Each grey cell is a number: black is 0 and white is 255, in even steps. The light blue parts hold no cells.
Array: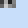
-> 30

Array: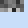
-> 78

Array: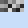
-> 148

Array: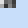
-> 117

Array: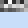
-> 218

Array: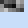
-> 149
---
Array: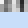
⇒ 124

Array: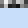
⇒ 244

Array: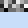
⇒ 223

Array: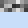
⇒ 179

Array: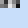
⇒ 47

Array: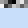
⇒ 135
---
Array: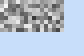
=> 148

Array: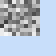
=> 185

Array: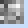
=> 63

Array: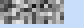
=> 89

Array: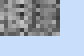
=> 122

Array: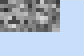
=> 72

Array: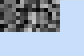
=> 31

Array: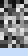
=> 16
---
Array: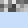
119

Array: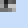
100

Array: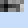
158

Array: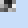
25

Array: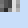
221

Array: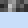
65

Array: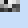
227

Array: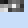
103

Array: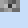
83
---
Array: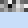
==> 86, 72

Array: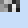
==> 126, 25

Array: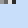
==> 153, 44

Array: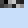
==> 70, 140

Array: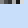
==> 132, 218

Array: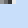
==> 150, 234

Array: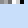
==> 140, 4
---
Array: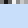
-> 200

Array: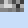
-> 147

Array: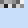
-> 97

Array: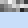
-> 149

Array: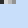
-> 185

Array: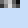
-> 93

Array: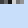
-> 116
